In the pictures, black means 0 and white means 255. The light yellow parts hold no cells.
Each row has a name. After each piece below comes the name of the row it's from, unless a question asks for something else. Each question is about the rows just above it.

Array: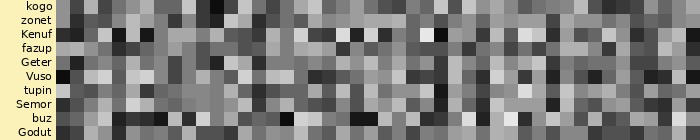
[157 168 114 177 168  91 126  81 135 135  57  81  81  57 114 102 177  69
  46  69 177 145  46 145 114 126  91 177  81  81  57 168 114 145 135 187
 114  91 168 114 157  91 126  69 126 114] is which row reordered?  Godut
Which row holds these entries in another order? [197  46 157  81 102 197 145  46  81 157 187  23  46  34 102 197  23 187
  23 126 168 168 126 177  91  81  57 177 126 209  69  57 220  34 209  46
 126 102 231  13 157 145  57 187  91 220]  Kenuf
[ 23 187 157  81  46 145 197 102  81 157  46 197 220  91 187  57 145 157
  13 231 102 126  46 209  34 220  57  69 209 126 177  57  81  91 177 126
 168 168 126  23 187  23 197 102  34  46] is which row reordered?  Kenuf

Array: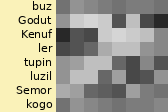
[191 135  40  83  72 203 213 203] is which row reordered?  Kenuf
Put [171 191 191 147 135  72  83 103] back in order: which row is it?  ler
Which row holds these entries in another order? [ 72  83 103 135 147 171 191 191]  ler
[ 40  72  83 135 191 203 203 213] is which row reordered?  Kenuf
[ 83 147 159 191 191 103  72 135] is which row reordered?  tupin

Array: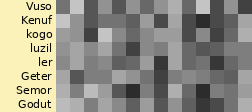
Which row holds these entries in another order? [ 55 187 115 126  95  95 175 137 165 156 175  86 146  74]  Godut
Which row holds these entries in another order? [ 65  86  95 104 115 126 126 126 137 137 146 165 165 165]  luzil

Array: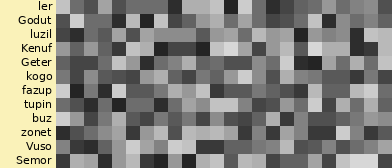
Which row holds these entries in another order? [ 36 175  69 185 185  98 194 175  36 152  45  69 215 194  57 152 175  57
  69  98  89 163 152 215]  Kenuf
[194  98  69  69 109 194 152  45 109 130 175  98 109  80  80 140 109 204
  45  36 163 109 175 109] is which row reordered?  Geter
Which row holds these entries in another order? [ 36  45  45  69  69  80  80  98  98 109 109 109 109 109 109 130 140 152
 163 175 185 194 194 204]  Godut
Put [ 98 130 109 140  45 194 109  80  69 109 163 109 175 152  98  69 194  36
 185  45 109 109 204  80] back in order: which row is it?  Godut
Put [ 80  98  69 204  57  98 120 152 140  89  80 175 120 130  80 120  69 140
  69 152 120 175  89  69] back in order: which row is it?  buz
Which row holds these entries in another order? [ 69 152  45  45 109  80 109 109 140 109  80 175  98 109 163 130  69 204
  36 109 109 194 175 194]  tupin
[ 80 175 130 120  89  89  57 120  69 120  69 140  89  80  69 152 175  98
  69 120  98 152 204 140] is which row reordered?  kogo

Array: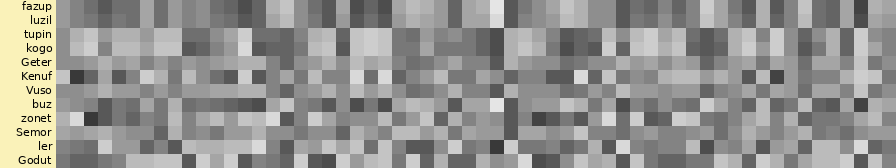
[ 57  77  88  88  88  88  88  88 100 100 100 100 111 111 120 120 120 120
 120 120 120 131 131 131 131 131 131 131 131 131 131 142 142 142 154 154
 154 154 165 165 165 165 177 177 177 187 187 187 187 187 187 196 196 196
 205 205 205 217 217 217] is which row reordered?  ler
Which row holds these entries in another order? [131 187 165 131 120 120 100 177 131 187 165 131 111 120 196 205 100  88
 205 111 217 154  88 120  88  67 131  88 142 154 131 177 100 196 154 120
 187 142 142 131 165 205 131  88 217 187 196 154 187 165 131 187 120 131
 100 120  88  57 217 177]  zonet
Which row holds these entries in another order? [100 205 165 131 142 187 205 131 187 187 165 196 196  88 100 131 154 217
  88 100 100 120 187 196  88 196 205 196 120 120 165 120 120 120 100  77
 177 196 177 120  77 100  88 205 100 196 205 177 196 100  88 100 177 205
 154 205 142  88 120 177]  kogo
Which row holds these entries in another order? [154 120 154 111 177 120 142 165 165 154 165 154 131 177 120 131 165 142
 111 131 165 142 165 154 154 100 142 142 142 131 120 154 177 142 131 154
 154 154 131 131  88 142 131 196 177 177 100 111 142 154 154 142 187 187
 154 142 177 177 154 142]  Vuso
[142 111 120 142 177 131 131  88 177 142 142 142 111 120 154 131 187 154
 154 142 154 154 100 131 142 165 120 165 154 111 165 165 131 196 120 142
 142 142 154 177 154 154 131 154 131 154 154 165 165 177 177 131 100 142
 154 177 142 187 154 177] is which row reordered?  Vuso

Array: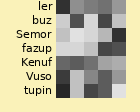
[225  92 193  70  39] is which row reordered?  tupin
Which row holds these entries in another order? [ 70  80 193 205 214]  buz

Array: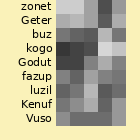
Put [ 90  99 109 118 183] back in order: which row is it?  luzil
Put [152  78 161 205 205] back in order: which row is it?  zonet
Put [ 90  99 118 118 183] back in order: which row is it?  buz

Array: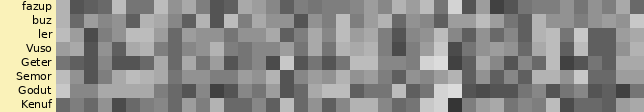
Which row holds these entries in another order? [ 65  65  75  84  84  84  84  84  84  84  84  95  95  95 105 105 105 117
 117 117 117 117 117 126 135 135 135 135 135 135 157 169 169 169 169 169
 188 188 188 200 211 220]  Geter
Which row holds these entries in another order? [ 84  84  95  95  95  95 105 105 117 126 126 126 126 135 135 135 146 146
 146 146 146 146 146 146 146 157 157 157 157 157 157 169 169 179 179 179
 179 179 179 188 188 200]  Semor

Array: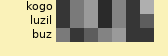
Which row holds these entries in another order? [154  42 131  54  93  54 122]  luzil
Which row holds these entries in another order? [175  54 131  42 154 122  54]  kogo

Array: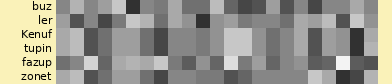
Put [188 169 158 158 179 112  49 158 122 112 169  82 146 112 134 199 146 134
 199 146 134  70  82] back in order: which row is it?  tupin
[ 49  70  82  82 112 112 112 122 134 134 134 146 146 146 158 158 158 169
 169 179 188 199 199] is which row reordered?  tupin
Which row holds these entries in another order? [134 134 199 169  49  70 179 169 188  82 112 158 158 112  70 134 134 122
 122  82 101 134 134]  zonet

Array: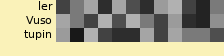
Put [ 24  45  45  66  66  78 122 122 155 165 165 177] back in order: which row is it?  tupin
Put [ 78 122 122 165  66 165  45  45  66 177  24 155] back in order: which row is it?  tupin
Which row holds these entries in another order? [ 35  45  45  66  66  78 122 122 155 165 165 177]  ler

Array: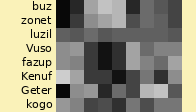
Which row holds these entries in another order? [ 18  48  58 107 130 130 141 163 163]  fazup
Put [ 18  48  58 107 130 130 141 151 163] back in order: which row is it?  Vuso
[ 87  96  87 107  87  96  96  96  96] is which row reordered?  luzil

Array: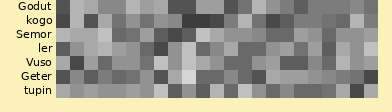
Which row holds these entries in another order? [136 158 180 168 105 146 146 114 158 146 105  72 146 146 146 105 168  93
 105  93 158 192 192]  Vuso
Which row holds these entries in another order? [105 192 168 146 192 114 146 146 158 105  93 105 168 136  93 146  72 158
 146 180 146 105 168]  tupin
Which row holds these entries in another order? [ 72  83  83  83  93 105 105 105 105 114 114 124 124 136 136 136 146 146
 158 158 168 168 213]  Geter
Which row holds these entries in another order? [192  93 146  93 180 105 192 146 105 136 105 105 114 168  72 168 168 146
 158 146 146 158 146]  tupin

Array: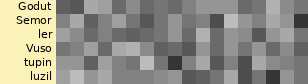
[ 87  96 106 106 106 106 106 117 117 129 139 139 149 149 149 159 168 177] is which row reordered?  ler
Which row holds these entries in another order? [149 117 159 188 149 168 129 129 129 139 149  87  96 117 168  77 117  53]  luzil
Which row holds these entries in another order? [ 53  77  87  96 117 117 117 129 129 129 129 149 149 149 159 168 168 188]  Semor
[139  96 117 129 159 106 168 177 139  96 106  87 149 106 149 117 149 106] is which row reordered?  Vuso
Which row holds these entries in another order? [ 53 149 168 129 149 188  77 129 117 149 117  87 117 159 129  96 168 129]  Semor
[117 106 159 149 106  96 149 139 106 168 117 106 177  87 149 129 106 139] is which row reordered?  ler

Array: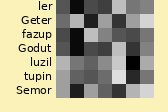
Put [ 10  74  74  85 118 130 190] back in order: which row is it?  fazup
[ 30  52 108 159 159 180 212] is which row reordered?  Geter
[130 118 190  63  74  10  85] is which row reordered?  ler
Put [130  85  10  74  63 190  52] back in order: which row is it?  Godut

